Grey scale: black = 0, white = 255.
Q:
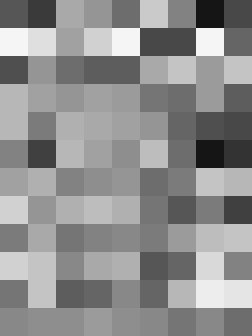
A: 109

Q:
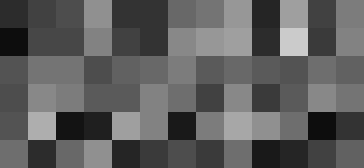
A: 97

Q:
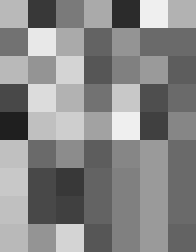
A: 99

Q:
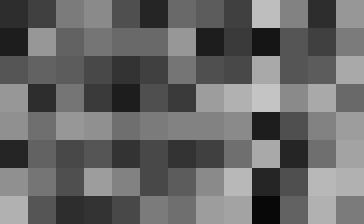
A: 123

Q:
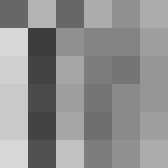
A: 172

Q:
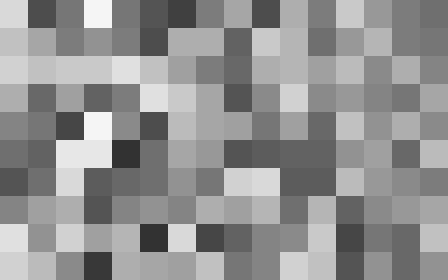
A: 146

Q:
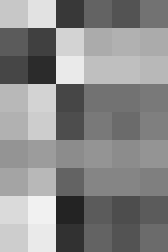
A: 107

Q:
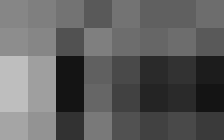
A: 58
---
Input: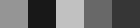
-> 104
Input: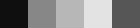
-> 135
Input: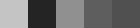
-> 94
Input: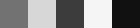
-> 114
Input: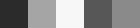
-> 138
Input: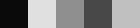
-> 143
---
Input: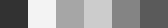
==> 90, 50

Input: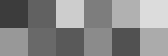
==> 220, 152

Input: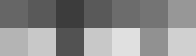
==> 151, 180

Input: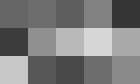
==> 54, 199

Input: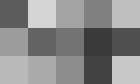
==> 191, 185

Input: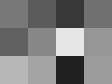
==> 112, 184

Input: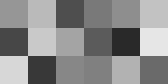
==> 194, 215

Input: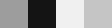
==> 197, 157

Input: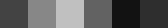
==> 46, 67

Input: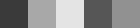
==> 145, 58
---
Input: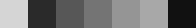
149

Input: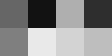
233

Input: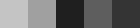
31

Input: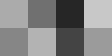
179

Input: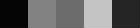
108

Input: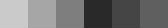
41
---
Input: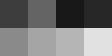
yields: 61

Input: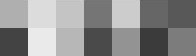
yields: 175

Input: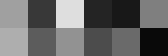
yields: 160

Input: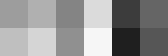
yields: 157

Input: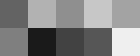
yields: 99

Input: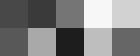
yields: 72
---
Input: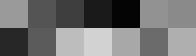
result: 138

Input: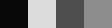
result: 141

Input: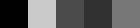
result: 119

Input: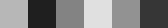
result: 54

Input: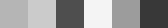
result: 56

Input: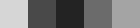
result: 164

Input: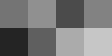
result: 130
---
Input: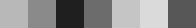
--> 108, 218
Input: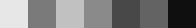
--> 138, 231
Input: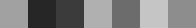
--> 176, 197
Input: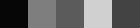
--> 91, 208
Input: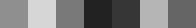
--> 34, 214
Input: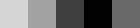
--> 63, 213
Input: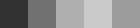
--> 175, 202
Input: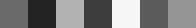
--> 61, 246
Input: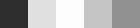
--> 253, 253
